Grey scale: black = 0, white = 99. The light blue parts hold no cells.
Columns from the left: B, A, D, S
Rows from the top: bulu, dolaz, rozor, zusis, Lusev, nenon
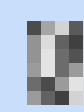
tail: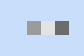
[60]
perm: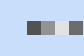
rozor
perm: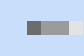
zusis
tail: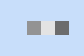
[32]
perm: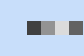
dolaz
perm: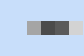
bulu

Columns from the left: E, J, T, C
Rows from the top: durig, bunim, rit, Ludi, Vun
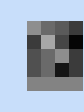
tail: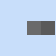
[23]
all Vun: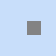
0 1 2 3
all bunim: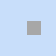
1

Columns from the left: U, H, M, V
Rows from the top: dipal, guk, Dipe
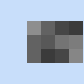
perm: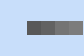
guk
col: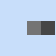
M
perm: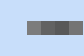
guk
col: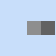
U
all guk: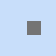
2
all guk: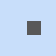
1
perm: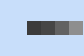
dipal

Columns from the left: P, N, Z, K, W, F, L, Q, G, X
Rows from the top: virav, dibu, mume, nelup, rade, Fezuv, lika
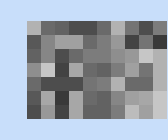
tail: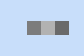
[41,69]
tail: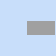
[41,48,59,26,45,22]
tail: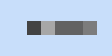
[73,62,77]
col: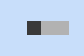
X
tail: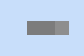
[59,77,69]
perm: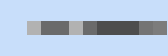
rade

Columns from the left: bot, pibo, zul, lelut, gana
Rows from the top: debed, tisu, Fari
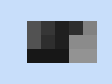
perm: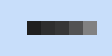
debed
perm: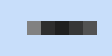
debed
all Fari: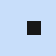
0 1 2
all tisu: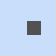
0
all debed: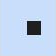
2
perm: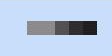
tisu
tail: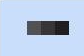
[18,50]

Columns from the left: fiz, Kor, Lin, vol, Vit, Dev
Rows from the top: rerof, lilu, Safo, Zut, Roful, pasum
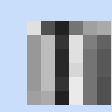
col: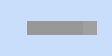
fiz
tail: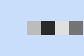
[34]
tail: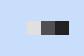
[45,62,66]
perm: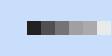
pasum
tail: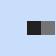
[62,66]

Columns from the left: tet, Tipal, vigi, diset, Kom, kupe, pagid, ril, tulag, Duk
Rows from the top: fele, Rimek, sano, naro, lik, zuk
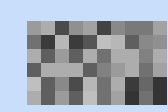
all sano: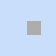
0 4 6 7 9
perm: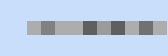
sano
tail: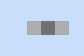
[67,50,67]
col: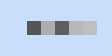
Kom

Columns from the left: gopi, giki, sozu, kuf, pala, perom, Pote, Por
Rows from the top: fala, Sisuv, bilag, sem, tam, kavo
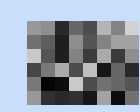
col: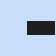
sozu
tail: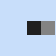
[23,66,23,55]

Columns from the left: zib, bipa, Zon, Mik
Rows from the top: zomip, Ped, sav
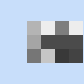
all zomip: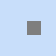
2
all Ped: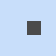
1 2 3
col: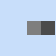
Zon

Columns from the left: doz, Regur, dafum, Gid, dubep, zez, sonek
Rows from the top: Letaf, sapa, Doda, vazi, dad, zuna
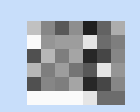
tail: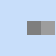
[45,34,89,58]
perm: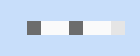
zuna
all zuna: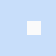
0 1 2 3
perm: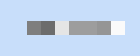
sapa
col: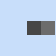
zez

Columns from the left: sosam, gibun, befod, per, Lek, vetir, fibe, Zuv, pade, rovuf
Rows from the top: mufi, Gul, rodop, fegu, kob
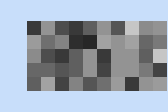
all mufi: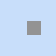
1 5 9
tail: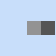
[77,54,57]
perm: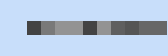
fegu
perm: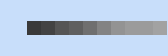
kob
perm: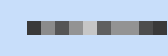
mufi
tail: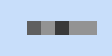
[37,77]

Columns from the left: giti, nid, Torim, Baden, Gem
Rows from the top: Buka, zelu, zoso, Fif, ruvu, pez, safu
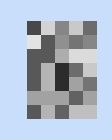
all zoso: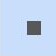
0 1
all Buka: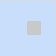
3
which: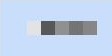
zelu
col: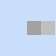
Gem
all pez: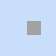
0 1 2 4
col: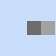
Baden

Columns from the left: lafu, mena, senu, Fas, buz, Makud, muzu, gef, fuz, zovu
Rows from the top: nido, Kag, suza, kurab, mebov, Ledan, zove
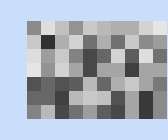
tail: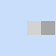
[28,64,64,25,64,64]
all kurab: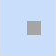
3 5 6 8 9
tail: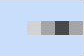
[64,25,64,64]

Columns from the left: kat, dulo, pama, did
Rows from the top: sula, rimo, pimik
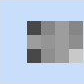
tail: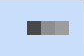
[78]
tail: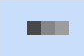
[52]
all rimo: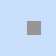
1
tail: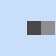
[61,78]
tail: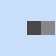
[61,52]
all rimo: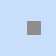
3
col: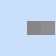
did

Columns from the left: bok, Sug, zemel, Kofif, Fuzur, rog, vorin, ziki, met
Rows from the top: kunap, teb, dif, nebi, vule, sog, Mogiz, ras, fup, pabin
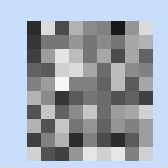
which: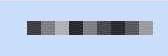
fup
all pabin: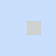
0 5 8
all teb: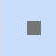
1 2 4 6
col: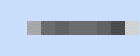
rog

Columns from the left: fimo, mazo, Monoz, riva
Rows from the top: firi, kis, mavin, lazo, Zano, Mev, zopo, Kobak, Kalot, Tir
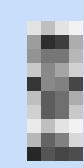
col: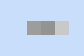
fimo
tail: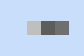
[67]
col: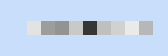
fimo

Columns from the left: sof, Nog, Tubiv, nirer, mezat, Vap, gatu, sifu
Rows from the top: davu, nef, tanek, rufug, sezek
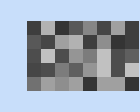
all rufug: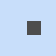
1 6
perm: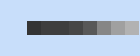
davu
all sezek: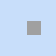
1 3 5 6
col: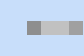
Vap
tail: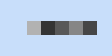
[62,24]
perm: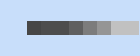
rufug

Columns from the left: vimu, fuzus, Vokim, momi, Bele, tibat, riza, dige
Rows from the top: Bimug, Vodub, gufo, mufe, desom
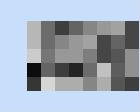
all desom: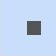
6
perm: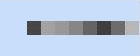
Bimug
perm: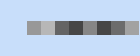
Vodub

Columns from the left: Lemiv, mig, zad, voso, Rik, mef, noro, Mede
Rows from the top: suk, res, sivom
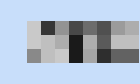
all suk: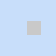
0
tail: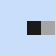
[18,38,38]
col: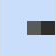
mef
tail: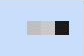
[64,18,38,38]
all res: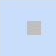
1 6 7

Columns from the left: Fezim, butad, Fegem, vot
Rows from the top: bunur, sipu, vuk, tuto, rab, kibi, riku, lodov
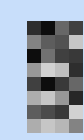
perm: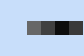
rab
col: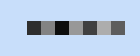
Fezim
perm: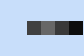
rab

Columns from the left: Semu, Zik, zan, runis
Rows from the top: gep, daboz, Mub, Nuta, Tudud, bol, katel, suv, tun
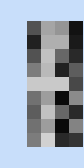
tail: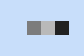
[36]
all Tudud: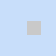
0 1 2
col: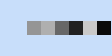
zan
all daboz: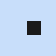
3
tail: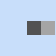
[58,7]

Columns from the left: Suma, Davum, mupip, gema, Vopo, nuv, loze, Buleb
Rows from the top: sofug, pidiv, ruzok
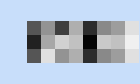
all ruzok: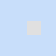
1 7
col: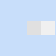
Buleb

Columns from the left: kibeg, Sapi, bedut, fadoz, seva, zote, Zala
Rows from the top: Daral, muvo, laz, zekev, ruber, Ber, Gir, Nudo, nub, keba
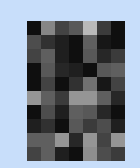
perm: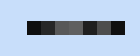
Gir
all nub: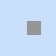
2 4 6
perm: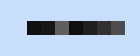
muvo
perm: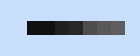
Gir
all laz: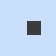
6
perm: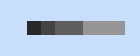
nub

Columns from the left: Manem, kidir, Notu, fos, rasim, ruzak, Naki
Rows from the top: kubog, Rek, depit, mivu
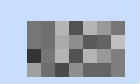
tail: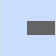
[49]
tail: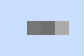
[55,35,39,74]
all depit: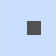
3
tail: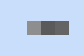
[74]
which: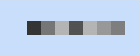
depit
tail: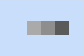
[39,74]
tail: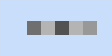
[46]

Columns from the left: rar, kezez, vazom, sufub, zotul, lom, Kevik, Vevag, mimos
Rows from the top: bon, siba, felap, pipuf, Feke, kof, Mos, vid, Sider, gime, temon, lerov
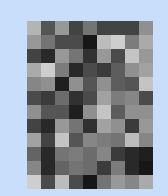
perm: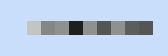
Feke
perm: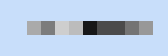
siba
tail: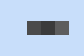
[56,63]
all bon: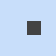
3 5 6 7
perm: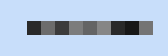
temon
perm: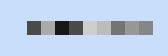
lerov

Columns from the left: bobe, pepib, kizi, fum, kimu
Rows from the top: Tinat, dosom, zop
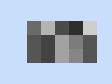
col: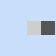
kimu
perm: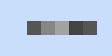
zop
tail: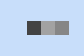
[33]
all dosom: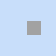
2

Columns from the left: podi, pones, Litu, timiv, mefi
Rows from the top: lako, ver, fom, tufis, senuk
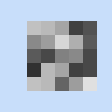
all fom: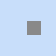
3
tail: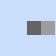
[87]
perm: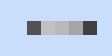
lako
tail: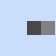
[53,28]
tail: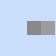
[83,68,35]
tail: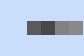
[28]

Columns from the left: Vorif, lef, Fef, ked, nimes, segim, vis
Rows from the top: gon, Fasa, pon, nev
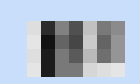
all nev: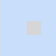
4
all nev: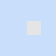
0 6
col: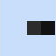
lef
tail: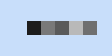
[58]

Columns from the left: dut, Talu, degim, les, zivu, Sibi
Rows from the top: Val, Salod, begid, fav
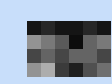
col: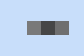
Sibi
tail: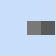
[5,39,47]
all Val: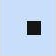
0 2 3 5
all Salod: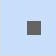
4
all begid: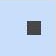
0 2 5

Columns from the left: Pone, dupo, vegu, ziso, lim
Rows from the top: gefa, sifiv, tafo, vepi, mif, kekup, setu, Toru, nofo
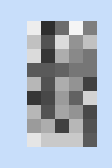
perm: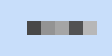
setu
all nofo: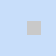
1 2 3
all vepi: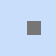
3 4
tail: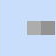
[25]
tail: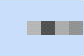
[25]
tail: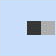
[53,46]

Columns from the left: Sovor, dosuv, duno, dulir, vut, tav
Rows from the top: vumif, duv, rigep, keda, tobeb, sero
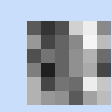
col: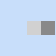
dulir
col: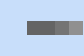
duno
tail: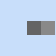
[95,73]
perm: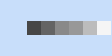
duv
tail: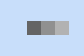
[42]
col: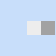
vut

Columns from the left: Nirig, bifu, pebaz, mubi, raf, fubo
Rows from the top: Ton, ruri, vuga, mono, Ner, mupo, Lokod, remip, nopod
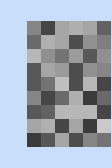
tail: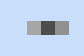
[49]
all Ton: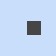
1
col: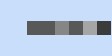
Nirig
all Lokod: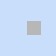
2 3 4
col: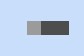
mubi

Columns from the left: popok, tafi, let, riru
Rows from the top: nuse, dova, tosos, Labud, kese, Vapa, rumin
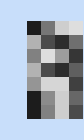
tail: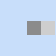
[40]
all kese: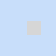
1 2
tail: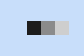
[40]
